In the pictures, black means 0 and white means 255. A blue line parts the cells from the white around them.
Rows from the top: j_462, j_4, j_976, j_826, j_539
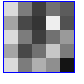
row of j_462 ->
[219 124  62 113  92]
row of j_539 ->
[219 124 175 143  20]

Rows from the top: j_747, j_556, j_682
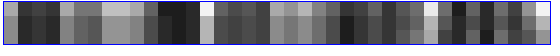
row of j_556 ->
[139  41  53  41 130  98  86 148 148 130  75  41  29  41 181  75  65  75
  65 139 118 139 109  75  29  53  75  53  75  98 181  86  41  75  41  86
  53 109 181]
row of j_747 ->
[169  53  65  53 169 118 118 192 192 169  98  29  29  41 243  98  75  86
  65 169 148 181 130  98  53  65  98  53  86 109 234 109  29  98  41 109
  65 148 243]

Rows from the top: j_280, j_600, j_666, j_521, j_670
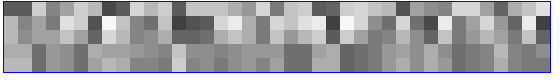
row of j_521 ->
[173 173 111 152 142 111 173 161 161 152 142 132 195 142 142 132 142 152
 152 152 111 111 161 173 100 111 122 152 161 142 173 142 111 122 132 184
 132 122 142]
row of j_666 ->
[184 142 161 161 195 161 100 214 184 132 142 173 100 100 111 173 195 173
 122 195 152 184 205  91 205 161 122 132 184 142 100 195 122 152 184 161
 122 195 100]

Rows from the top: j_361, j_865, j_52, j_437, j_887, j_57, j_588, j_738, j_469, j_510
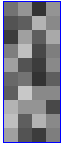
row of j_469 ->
[191  94 179 137]
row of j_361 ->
[115 148  51 148]
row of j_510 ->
[160  83  60 126]

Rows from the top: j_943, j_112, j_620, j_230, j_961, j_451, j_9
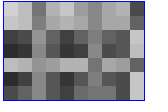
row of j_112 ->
[198 189 126 167 179 167 136 167 167  98]
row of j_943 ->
[209 189 116 179 198 157 136 167 179  75]
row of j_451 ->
[ 44  64 136  86  54  86 126  86  75 198]
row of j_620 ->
[ 64  75 148  98  64  98 126  98  86 198]

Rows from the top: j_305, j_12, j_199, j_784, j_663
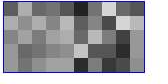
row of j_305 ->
[ 94 173 105 115  85  34 115 213 105  85]
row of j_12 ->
[173 143 173 133 185  94 133  75 213 185]
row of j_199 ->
[133 162 124 162 173 105 185 124  65 152]

